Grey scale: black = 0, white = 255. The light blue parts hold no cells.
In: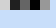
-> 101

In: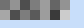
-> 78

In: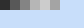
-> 132

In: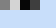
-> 6

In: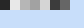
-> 182

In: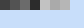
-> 107

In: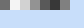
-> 210
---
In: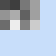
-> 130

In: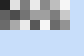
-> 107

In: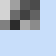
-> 169

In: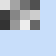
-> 237

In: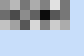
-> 204

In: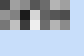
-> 180

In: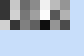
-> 149

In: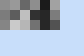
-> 39
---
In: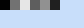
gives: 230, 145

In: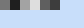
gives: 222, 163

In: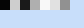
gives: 248, 225

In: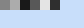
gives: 228, 172

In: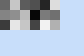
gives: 242, 230

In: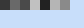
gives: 193, 181

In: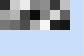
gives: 246, 235

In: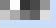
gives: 252, 221

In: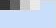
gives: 233, 203
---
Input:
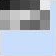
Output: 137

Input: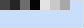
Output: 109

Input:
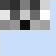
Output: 138

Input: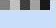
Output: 128

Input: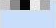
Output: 171

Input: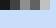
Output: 98

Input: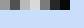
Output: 123

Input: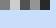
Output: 126

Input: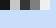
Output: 126
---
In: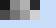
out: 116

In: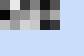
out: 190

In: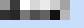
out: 98

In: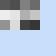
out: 228

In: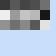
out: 196

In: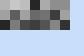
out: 114
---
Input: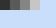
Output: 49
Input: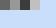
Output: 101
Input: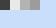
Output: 63
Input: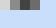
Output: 214
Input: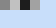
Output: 134
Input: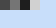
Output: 71
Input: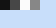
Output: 18
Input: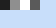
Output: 31
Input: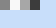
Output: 133
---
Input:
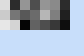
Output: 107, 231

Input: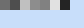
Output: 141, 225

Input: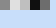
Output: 191, 224

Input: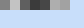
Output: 59, 195

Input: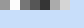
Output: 86, 252

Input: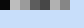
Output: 93, 189

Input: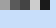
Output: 68, 205
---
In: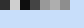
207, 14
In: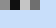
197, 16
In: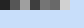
209, 35
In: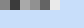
234, 59
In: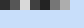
217, 35
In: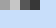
198, 55
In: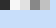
247, 45
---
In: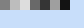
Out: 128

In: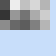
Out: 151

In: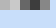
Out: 135

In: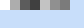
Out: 144

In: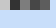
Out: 93

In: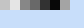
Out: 135

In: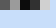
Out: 89

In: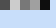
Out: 120

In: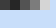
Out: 83

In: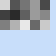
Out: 127
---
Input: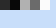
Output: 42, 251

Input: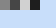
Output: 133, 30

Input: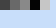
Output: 66, 198

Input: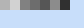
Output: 180, 48

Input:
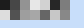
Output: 28, 136

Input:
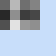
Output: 102, 143

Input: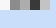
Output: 247, 195

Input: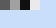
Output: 90, 234

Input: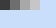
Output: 59, 198
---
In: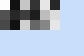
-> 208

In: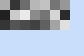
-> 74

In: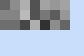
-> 71

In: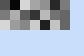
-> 135

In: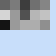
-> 173

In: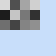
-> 132

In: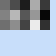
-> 67

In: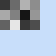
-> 55

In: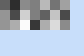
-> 251

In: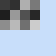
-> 112
